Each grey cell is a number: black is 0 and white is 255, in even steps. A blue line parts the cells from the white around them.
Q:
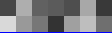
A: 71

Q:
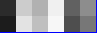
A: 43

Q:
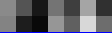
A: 138

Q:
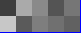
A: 62

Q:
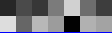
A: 39

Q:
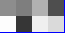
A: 141

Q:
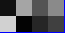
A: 17
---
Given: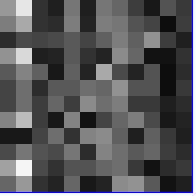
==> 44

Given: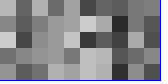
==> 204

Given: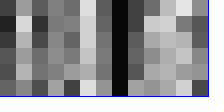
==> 57

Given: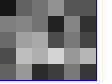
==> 107

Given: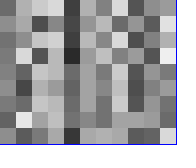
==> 114
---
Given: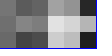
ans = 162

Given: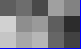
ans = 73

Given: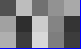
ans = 113

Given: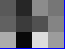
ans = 38

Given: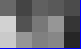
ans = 96

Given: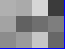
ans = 170
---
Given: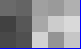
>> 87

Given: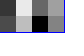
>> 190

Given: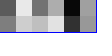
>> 206

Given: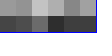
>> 77

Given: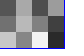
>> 185

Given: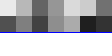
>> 127

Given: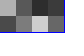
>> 124

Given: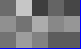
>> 115
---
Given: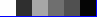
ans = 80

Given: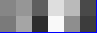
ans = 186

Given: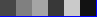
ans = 202

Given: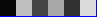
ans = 49

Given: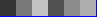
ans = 141

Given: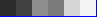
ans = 214

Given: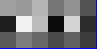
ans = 146
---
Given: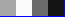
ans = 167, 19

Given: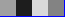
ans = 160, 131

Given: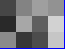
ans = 70, 198

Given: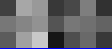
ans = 64, 56

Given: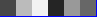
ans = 71, 103

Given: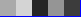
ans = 170, 60

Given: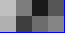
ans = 192, 133
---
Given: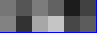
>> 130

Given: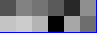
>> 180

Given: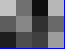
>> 157

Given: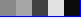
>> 137

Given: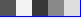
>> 137

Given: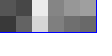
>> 159

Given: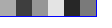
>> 150

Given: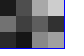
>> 160
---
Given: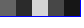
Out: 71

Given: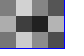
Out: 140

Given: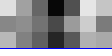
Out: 177

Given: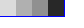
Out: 144

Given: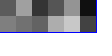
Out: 200

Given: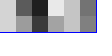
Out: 197

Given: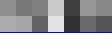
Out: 106

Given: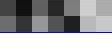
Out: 185

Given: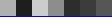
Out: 60
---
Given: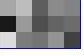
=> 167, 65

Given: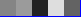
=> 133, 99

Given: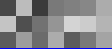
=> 72, 164

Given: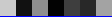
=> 203, 163

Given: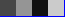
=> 71, 203

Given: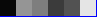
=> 7, 229
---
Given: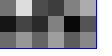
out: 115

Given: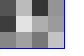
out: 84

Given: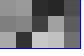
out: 147

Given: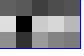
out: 96

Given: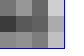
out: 117

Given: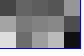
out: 69

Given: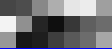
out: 70

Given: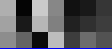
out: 175
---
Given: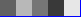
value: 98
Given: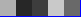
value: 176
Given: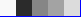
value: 249
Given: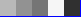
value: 184
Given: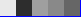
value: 233
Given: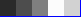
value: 42
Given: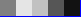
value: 128
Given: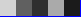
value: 211
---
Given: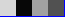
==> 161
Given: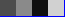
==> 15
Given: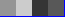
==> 53
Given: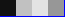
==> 227
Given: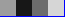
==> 108
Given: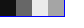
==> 235
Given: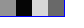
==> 215
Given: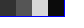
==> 215
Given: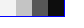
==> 87
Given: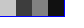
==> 129
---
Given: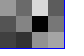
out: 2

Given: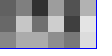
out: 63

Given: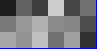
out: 134

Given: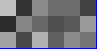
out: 88

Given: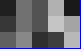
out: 198

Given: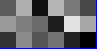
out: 226

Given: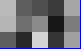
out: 23
